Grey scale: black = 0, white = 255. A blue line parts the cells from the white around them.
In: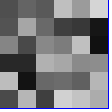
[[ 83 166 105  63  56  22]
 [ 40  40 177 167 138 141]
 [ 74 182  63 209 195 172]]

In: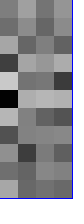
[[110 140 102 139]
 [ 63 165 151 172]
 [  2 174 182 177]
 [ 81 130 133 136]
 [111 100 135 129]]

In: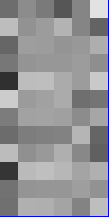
[[189 146 156 179 133  99]
 [119 148 151 151 156 142]
 [204 155 161 171 111 116]
 [108 125 128 130 181 101]
 [ 53 186 191 183 164 176]
 [112 176 175 164 131 190]]

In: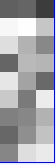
[[247 254 198]
 [101 185 181]
 [201 122 236]
 [103 143 194]]

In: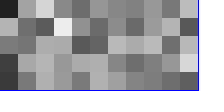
[[180 111  91 237 145 107 140 106 155 180  88]
 [ 63 168 181 152 171 175 134 110 127 151 215]]

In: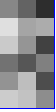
[[223 165 172]
 [114  86 128]
 [204 194 141]]

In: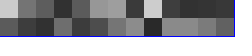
[[ 91  61  49 110  60  77 117 140  41 138 138 123  97]]

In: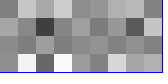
[[166 136  63 133 159 124 152  90 197]
 [143 243 103 250 156 130 215 166 176]]
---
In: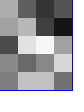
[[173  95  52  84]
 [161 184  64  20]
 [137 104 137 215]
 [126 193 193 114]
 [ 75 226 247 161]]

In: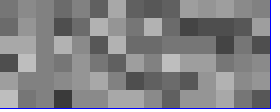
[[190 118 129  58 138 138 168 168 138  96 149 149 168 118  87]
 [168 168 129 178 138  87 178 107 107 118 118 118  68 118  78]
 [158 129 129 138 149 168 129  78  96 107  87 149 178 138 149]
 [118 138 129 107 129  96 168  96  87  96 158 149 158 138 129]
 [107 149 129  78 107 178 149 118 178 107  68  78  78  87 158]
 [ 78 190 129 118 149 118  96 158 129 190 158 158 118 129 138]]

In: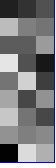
[[229  81  23]
 [199 116  71]
 [188 127 116]
 [166  71 146]
 [146 127 137]
 [116 209  62]
 [ 92  92 155]
 [ 32  50  81]
 [  2 219 176]]

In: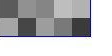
[[166  70 157 121  59]
 [ 91 145 133 190 178]]

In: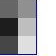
[[102 144]
 [ 70 223]
 [ 29 190]]

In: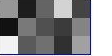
[[242  90 112  48 161]
 [151  29 100 211  68]
 [ 17 121  80  59 132]]

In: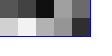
[[209 242 178 149  47]
 [ 85  66  15 159 106]]

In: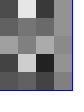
[[159 128 171 138]
 [ 96 117 106 147]
 [ 85  96  67 128]
 [ 76 230  57 147]
 [ 67 206  34 147]]

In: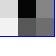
[[242  87 110]
 [219   5 132]]
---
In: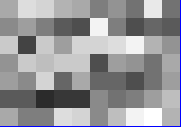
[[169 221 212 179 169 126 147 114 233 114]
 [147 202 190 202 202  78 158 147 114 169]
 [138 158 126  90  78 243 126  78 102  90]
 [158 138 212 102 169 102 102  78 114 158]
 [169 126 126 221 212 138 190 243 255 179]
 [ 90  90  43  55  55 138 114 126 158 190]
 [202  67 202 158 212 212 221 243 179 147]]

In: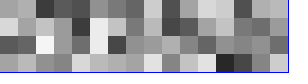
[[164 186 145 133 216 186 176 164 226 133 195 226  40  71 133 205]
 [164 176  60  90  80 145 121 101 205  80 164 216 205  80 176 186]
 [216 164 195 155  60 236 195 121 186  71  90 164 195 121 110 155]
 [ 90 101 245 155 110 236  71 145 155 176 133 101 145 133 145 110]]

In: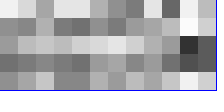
[[241 217 166 229 229 177 144 123 229 103 241 188]
 [155 188 198 188 208 217 229 208 177 155  50  91]
 [144 166 198 135 135 177 155 188 166 198 241 208]
 [144 135 177 123 113 144 123 155 166 188 251 208]
 [113 123 135 123 113 155 166 135 155 113  80  91]]

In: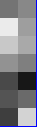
[[ 62 211]
 [200 169]
 [235 158]
 [116 136]
 [146 127]
 [ 84 106]
 [ 73  23]]

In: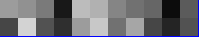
[[ 70 211  82  47 156 200 113 166  70  36  82]
 [156 145 122  24 188 177 133 113 102  12  91]]

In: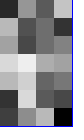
[[217 238 173 162]
 [ 51 217  90  72]
 [185 208 101 119]
 [ 40 150  90 196]
 [ 63 141 185   1]
 [185  81 110  51]
 [162  72 110 130]]

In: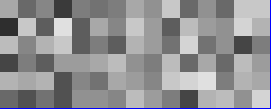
[[ 46 200  93 224  93 168 134 200 156  93 188 156 145 212 179]
 [179 168 179  81 134 114 168 156 134 200 212 224 125 179 168]
 [188 134 179 200  93 125  93 179 156 114 212 114 145  69 125]
 [ 69 125  93 156 156 168 188 145 125 188 105 168 105 188 156]
 [168 105 134  58 125 114 125 168 145 200 105 145 105 200 200]
 [105  81 114  81 145 145 134 188 156 125  69 179 188 145 212]]

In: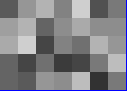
[[170 207  69 130 112 179 150]
 [159 179 100 141 170 141 141]
 [ 90 150 179 130 207  81 121]
 [100  90 150 141 189  50 121]
 [100  69 112  59  69 121 189]]
